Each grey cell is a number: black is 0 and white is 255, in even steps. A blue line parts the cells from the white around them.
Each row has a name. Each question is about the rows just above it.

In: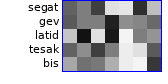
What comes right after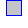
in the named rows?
[18]
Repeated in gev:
[126]
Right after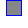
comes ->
[105]
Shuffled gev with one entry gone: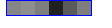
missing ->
[105]
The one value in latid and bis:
[244]
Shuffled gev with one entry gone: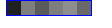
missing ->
[134]
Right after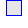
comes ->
[47]

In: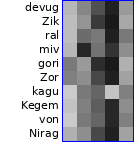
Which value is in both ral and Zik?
[189]
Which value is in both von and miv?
[39]
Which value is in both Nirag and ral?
[32]
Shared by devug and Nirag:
[32]
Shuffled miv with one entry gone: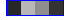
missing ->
[114]
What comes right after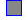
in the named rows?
[80]

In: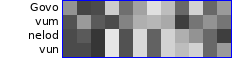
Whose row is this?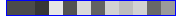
vun
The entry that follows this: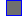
[162]
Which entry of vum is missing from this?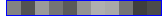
[182]
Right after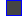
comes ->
[75]

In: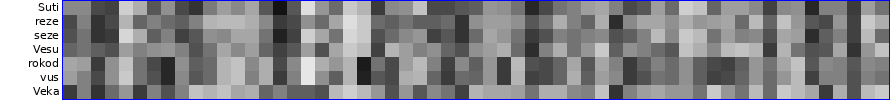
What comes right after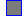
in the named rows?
[158]
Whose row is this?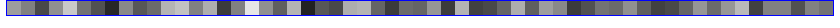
vus
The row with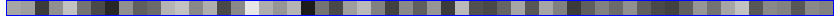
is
rokod
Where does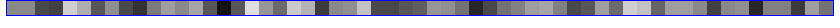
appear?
Suti

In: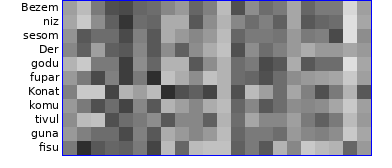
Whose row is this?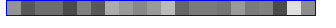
sesom
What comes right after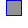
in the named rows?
[88]
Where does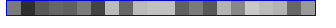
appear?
fisu
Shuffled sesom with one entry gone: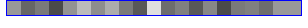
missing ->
[116]
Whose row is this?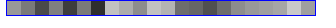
fupar
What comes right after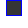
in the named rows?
[109]

